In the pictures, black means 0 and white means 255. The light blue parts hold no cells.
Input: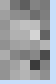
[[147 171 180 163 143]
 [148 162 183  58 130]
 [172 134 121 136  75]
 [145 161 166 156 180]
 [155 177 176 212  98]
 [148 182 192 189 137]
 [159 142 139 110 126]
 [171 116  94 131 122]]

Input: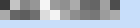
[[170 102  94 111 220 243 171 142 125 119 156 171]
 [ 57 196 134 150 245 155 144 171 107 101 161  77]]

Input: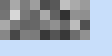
[[135  71 126 123  56  84  56 109 145]
 [169 122 100 103 125 144 106 188  80]
 [116 215 120 101 170  97  49 145 143]
 [111 169 125 158  76  88 192 170 155]]

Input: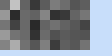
[[131 172 113  86 127  60  95  87 115]
 [154 115 106  50 107  81  91  85  83]
 [117  66 105  41 100 113  98  87  68]
 [152  43 106  98 133  49  57 100 118]
 [110 194  99  56  92 124 109  85  94]]

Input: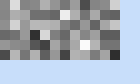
[[ 75 182 118 177  95 151  68 178 171 124 164  46]
 [150 139 135  86  66 165 123 168 250 180 116 116]
 [105 114 153  48 215 127 104 176 134 159  93  93]
 [143 210 153 184 182 176 130 108 151 100 166 197]
 [134 174 165 112 112 103 237 175 116 169 105  98]
 [136 220 132 136 176 148 119 156  77 133 139 208]]

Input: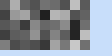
[[126  76  88  78  56 163 120 200 112]
 [ 63  93  98 146  81 131  93  36 190]
 [ 87 102  59 136 103 111 139  38 111]
 [ 66 153 164  92  32 181 171  82  98]
 [ 95 174  99  82 114 108  81 191  90]]

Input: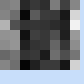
[[133 111   5  32  58  58  22 210]
 [104 116  51  56  27 110  78 117]
 [140 149  33  51  55 101  54 141]
 [146 148  17  63  55  78  31 153]
 [179  80  51  53  51  44  34 242]
 [132 110   8  91  59  57  24 214]
 [126 133  40  56  46 124  64 134]]

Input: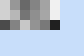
[[ 75 131 199 147 121  32]
 [209 183 117 143 166 239]
 [209 151 105 132 163 241]]
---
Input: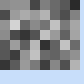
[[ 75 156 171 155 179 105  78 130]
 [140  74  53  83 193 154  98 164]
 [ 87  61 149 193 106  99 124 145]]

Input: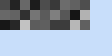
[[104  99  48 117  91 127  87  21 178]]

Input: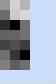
[[108 202 215]
 [ 98  99 114]
 [111  52   3]]

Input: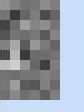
[[117  58 102 126  76 101]
 [ 84 117 110 119  90 132]
 [ 74 182  58 108 109 115]
 [114 111 117 116 130 119]
 [113 137 111 121  95 126]]

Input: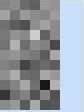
[[162 119 155 140 135 156]
 [121 146 137 204  97 139]
 [141 148 129 120  93 168]
 [143 173 110 105 167 152]
 [ 53 112 130  83 133  81]]

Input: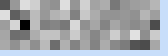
[[222  95 127 187 152 179 190 129 200 172 148 147 151 145 181 158]
 [166 110 113 173 195 194 161 203 161 135 162 205 162 225 142 203]]

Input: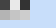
[[180 197 205]]

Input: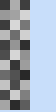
[[153 162 212]
 [186 110 208]
 [ 77 214 146]
 [107  82  40]
 [ 72 205 127]]

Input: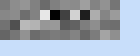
[[135 140 110 130 231   2  65 210  30 173 133 155]
 [101 118 146 108 117 123 118 131 104 124 164 143]]
